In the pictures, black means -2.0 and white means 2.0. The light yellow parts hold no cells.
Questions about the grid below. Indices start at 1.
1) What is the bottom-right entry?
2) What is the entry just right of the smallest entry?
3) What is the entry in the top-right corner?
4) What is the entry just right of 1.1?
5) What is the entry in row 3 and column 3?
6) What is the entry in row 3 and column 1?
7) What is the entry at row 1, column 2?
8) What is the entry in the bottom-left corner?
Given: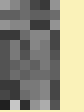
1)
-0.7
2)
1.1
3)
0.3
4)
-1.3
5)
0.1
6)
0.3
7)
0.1
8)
-1.5

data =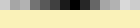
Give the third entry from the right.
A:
0.8
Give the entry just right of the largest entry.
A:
1.2
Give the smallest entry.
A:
-2.0
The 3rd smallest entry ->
-1.4

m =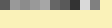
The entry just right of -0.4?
-0.6
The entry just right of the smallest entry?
1.4

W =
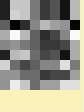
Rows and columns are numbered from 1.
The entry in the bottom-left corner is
0.3
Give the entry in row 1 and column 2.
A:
1.1
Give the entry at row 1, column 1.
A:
-1.5
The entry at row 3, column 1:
-0.5
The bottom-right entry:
1.5
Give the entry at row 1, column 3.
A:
1.1
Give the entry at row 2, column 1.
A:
-1.5
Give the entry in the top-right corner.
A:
0.9
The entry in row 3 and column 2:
-1.9
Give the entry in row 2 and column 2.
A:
1.3

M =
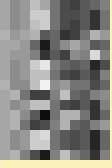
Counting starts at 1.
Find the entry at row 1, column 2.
0.2
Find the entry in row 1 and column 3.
0.4
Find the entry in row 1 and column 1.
0.6
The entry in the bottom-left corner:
0.6
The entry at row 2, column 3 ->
0.4
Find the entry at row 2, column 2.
0.2
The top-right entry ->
0.0
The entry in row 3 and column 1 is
0.6
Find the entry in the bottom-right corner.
0.0
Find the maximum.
1.8
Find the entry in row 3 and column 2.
0.2
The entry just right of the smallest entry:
-0.2
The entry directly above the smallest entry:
1.0
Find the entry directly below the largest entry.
-1.0
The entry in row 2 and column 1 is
0.6
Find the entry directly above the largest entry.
1.0
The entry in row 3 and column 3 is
0.4
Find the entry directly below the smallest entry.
-0.8
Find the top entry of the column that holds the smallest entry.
0.6

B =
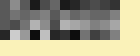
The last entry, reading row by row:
0.0
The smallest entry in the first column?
-1.4
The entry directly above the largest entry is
-0.8
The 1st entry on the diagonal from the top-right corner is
-1.2
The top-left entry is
-0.6
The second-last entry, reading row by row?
-0.6
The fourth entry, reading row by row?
-1.6
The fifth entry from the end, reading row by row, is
-1.8
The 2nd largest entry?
1.0
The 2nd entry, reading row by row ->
0.2
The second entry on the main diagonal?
-0.2
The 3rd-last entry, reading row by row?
-1.0

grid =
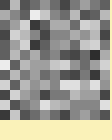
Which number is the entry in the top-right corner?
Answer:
-0.5
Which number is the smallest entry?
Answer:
-1.3
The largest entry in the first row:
0.9
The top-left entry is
-0.9
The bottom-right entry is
-0.7
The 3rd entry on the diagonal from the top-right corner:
1.3
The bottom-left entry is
-1.1
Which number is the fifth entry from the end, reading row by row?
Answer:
-0.9
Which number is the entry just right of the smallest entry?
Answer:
0.7
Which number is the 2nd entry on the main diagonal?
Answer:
0.1
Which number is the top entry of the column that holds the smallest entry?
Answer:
-0.1
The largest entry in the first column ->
1.7
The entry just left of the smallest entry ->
-0.3
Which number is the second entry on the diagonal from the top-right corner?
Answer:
-0.5
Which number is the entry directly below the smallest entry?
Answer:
0.5
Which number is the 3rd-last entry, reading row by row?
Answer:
0.5
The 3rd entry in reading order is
-0.7
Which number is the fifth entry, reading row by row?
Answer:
0.3

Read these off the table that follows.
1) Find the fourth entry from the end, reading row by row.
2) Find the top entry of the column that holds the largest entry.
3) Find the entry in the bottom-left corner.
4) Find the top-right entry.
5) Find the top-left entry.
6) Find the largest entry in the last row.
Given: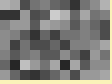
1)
-0.8
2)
-0.4
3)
0.4
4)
0.8
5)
0.8
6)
0.6

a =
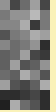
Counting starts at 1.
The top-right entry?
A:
-0.9
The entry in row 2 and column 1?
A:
-0.1
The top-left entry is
0.3
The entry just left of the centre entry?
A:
-0.3
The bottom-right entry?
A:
-1.3
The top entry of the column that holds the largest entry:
0.5
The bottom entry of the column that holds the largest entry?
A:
-0.7
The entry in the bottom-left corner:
-1.5
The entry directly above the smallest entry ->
-1.3
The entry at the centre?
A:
0.5
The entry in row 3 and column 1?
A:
0.1
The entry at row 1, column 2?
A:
-0.9
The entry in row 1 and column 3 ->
-0.3

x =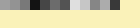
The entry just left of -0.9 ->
-1.7
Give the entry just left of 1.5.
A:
-0.7

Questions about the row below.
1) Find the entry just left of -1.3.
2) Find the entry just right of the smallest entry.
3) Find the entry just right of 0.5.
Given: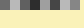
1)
-0.5
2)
0.5
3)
-0.9
